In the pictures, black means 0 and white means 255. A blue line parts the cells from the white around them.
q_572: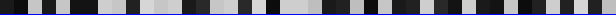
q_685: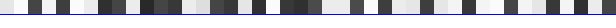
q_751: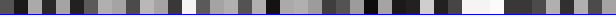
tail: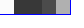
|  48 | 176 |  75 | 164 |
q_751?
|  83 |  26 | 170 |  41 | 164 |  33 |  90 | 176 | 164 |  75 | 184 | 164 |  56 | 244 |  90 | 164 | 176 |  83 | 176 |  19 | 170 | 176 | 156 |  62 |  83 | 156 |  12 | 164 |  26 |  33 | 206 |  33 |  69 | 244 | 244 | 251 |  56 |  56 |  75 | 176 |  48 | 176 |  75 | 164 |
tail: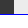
| 222 |  69 |  56 | 230 |  48 | 251 |  56 |  48 |  75 | 236 | 236 |  75 | 251 |  62 | 236 | 230 |  62 | 230 | 244 |  56 | 244 | 251 |  69 | 244 | 230 |  56 | 244 |  48 | 236 |  69 |
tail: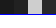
|  19 | 206 |  26 |  19 | 198 |  12 |  33 | 206 |  33 | 214 |  33 | 190 |
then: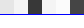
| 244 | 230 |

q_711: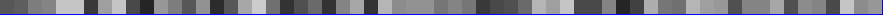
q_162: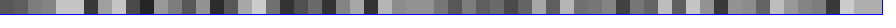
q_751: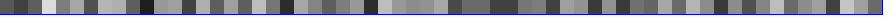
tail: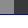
| 140 |  80 | 132 | 189 | 106 | 140 | 159 |  65 | 197 | 159 | 106 |
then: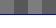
| 106 |  73 |
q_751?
|  87 |  65 |  94 | 220 | 125 | 167 |  80 | 181 | 174 |  94 |  31 | 152 | 159 |  65 | 174 |  94 | 159 |  94 | 189 | 118 |  44 | 167 | 132 |  94 | 125 | 152 |  44 | 189 | 152 | 140 | 146 | 167 |  73 | 106 | 106 |  65 |  65 | 118 | 125 |  65 | 159 | 146 |  57 | 146 |  57 | 112 | 100 | 167 | 106 | 181 | 140 |  57 | 140 |  80 | 132 | 189 | 106 | 140 | 159 |  65 | 197 | 159 | 106 |

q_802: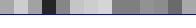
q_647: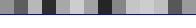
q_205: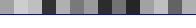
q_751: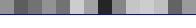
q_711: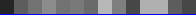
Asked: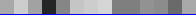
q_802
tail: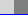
| 127 | 146 | 140 | 106 | 168 |
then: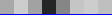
|  87 | 154 |
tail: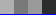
| 114 |  37 | 162 | 191 |  99 | 176 |
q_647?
| 146 |  93 | 184 |  44 | 168 | 205 | 162 |  37 | 134 | 197 | 205 | 191 |  87 | 154 |
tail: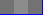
| 121 | 106 | 184 | 127 |  71 | 176 | 176 |  93 |  71 |

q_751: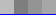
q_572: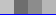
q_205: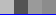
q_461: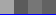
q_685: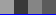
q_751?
| 189 | 126 | 148 | 167 |
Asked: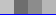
q_572

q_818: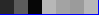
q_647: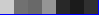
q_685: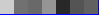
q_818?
|  40 |  91 |   6 | 183 | 163 | 155 | 183 |

